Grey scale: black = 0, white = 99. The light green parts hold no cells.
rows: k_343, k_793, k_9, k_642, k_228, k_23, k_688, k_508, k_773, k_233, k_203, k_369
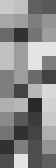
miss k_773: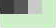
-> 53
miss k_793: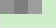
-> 65
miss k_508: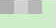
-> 16

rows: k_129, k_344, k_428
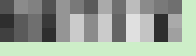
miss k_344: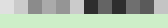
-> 22
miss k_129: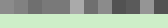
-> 73
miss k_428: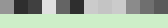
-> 62

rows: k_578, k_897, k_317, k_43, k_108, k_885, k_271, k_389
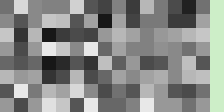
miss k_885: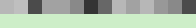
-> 67
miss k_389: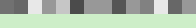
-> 87
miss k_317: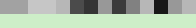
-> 26
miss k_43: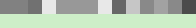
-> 56
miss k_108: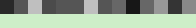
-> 37

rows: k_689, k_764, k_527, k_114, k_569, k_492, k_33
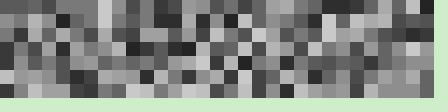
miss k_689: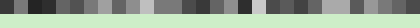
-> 43
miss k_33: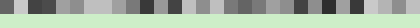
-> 51

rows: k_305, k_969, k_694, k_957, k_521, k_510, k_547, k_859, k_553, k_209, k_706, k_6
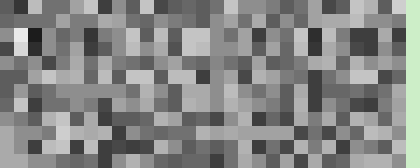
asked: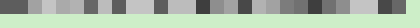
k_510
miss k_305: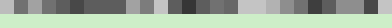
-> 80
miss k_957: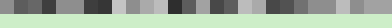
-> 84
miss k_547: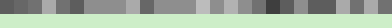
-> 59
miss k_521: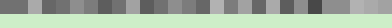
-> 52
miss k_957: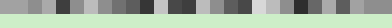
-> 32

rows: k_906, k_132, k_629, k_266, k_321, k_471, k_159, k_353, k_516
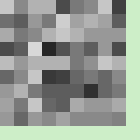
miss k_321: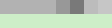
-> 56
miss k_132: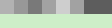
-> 43
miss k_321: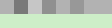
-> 73
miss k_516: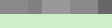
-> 63
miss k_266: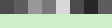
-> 32
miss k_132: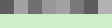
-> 80
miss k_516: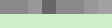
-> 50

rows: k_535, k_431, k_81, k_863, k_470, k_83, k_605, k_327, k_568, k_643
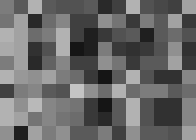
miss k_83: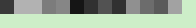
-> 59
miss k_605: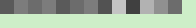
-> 52
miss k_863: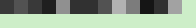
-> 66
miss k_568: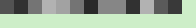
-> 42
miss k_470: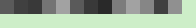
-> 38
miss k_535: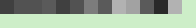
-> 28

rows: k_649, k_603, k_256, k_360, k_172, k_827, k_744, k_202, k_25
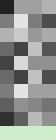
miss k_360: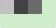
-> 33
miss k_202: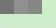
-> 37
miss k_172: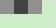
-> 84
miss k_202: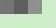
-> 52

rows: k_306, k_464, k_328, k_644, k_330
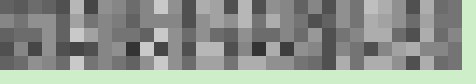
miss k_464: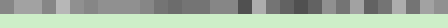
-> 48
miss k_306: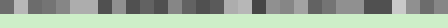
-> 74
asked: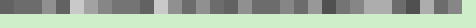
k_328
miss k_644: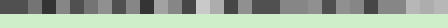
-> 24
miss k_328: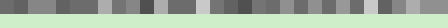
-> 63
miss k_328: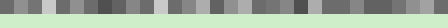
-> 59
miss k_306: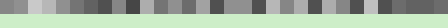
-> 35

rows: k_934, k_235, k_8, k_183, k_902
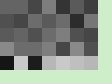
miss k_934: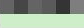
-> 24
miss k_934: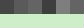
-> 20
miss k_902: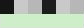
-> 74
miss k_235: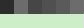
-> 46

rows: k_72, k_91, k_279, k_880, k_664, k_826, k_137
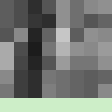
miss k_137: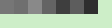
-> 49
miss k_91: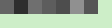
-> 21

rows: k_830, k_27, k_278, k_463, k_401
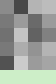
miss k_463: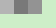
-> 67
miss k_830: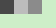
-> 70
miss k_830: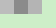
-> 28
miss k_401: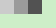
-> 64
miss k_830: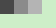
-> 73

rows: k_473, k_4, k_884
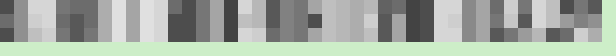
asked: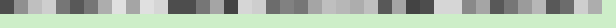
k_884
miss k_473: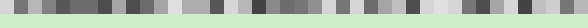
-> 38
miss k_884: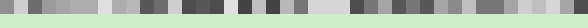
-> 50
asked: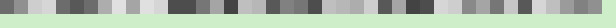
k_4
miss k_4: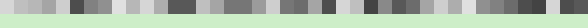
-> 77
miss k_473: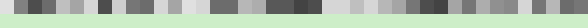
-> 38

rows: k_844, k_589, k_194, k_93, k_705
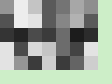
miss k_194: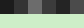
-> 17
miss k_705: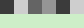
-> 88
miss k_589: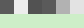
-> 52
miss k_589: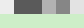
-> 32
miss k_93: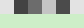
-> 84
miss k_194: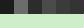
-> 14
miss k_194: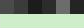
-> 20

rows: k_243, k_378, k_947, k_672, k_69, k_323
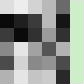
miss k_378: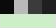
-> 8
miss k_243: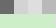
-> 92

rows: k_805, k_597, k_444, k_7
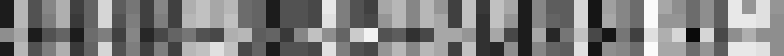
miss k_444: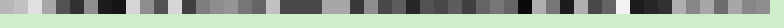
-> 79
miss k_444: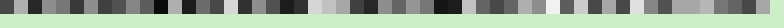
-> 49
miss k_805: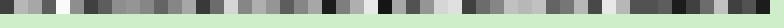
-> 62

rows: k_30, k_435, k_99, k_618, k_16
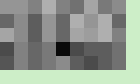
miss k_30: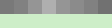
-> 64
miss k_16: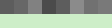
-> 33
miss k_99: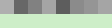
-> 61

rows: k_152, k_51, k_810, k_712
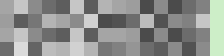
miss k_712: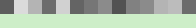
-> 58
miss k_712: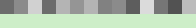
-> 39

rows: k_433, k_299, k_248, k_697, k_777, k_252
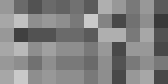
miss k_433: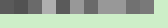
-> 38
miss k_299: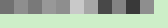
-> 75
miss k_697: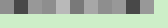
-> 62
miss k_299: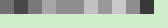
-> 51

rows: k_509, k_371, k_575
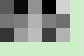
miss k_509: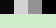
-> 35
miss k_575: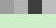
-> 20
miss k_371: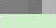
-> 43
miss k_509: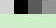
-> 4
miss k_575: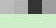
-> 24
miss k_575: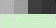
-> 73
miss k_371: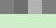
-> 46

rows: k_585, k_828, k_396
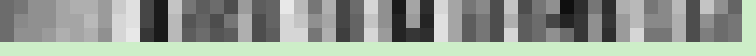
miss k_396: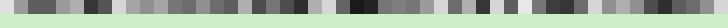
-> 72
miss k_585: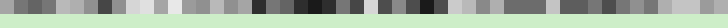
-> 6
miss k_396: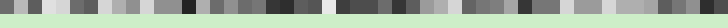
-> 10
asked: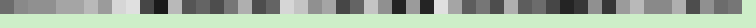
k_828
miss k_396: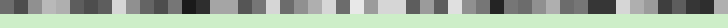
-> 49
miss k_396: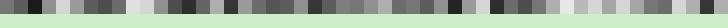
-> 24
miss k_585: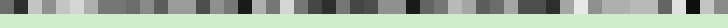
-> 79

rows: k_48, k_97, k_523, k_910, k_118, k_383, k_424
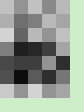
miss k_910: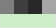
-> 12
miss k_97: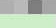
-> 43
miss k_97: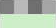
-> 68
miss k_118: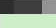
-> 28
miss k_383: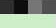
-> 35
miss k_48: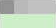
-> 53
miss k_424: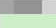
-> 78

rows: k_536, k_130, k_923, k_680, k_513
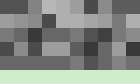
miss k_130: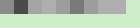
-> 57
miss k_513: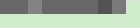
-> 43
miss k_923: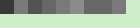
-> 25
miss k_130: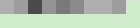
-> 64

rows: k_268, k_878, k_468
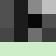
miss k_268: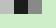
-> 31
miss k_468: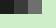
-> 27

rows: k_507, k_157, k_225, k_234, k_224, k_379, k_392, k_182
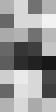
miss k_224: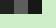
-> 17
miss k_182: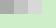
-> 69
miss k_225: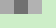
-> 72
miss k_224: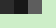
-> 13
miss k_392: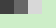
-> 87

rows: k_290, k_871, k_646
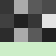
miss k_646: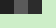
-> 66
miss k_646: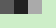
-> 17
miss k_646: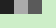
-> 17
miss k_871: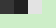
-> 25

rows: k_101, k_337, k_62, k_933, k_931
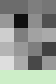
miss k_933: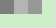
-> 25
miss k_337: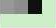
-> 31
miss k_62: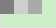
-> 63
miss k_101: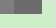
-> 46
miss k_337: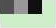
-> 55
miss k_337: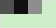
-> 59
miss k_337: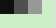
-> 55

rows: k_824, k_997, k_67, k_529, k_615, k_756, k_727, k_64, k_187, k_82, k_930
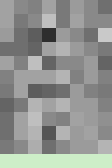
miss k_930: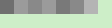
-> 67
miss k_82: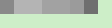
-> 33
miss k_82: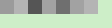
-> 53
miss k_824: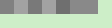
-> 60
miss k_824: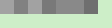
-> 60
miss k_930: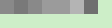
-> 67
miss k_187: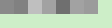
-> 56

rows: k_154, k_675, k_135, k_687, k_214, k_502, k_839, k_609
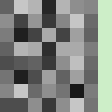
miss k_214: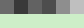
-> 34
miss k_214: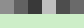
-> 34
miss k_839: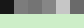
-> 55
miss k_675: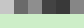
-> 58

